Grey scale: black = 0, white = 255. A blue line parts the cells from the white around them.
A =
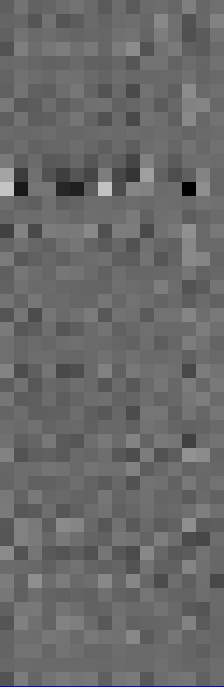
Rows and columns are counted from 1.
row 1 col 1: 95
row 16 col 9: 111
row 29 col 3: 95
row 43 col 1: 119
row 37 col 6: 96
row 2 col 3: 85
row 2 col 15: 104
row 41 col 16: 103
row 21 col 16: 116
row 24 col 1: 122
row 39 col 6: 110
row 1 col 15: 103
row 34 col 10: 129
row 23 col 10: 111
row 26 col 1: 111
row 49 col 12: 109
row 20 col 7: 107
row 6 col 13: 105
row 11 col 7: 103
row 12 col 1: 122
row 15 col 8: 108
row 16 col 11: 98
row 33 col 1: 130
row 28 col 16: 121
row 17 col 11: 74
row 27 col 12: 115
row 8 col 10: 102
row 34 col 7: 116
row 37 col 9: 97
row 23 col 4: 117
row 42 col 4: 109
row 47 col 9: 109
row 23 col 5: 106
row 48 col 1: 104
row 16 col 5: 109
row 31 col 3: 113
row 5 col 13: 99
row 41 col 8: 97
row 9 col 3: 93
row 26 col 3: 109

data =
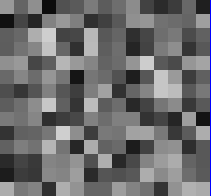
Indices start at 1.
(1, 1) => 153
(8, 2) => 111
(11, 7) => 172
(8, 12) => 118
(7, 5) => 86
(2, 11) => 150
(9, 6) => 72
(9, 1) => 122
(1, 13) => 60
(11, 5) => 116
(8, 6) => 52
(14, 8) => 101
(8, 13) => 139
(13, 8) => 85
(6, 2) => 134
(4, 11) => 67
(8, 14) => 56
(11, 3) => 114
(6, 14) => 61
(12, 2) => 68
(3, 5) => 67
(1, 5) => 81
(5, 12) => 89
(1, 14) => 104
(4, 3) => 134
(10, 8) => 121
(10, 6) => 142
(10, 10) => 162
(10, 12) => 121
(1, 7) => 123
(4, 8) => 94
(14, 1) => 173
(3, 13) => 121
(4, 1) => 93
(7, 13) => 188
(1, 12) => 43
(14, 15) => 170
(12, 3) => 57

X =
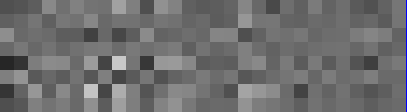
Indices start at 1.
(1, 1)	80
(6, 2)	148
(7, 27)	84
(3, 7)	65
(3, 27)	133
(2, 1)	96
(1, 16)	93
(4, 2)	120
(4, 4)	115
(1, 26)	90
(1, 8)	113
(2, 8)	105
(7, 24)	99
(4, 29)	104
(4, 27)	115
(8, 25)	112
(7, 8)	70
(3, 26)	124
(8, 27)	94
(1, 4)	137
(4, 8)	122
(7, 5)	137
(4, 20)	98
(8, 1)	79
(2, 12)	117
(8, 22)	95
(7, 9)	173
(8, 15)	103
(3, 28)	125
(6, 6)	115
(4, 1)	105
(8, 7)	144
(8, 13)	146
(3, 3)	111

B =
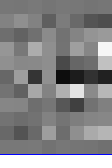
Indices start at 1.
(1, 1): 119
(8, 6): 64
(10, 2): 83
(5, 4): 142
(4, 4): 143
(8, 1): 134
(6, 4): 144
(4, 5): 115
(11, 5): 119
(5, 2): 136
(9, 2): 109
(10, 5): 109
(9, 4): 130
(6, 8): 33
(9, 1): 115
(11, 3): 121
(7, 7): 138
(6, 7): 50
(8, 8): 128
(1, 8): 118
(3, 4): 139
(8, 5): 87
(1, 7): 116
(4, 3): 173
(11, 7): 116
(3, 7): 148

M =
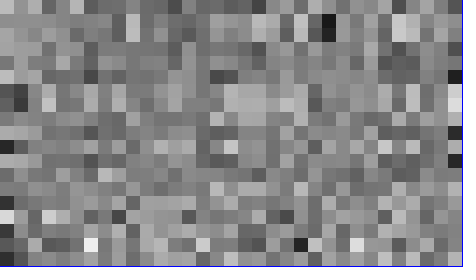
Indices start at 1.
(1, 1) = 187
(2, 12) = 127
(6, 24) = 143
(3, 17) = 128
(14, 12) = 110
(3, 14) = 89
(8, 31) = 112
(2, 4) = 141
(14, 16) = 184
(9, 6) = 145
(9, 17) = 136
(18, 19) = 83
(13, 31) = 139
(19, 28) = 191
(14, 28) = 118
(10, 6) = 112
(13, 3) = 120
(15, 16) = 147
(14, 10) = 151
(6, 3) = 165
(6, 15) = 118
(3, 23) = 87
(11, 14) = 171
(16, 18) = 134
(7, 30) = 188
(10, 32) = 126
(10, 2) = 166
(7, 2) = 66
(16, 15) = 131
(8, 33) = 220
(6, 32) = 118
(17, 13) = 160
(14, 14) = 130
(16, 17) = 125
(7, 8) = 128
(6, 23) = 138
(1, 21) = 155
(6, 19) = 132
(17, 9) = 176

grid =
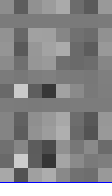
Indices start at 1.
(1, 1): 141
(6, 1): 123
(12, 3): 93
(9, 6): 109
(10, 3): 146
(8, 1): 124
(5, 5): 111
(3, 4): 160
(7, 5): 162
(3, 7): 108
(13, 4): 173
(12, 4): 53
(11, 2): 134
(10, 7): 83
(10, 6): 105
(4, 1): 149
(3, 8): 145
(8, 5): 123
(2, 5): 123
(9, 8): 151
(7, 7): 121
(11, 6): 119
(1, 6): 108
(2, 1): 123
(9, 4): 153
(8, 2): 123
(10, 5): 175
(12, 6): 138
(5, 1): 139
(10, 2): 93
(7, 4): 55

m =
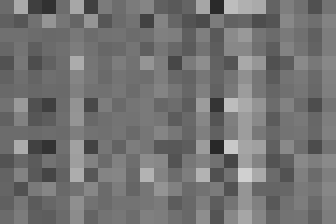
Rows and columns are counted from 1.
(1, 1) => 107
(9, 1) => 97
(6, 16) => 101
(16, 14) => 104
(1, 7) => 64
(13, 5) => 98
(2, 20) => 84
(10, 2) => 108
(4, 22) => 116
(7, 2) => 108
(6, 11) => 110
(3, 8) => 114
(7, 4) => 107
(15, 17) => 116
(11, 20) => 96
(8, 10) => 117
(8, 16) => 52
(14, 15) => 114
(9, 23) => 103
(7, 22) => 118
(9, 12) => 118
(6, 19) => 118
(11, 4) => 51
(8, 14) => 93
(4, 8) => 103
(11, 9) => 99
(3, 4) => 105
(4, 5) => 112
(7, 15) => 128
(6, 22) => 121
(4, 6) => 125
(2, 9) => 107
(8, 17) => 189
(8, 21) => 130
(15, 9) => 115
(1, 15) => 166
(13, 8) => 132
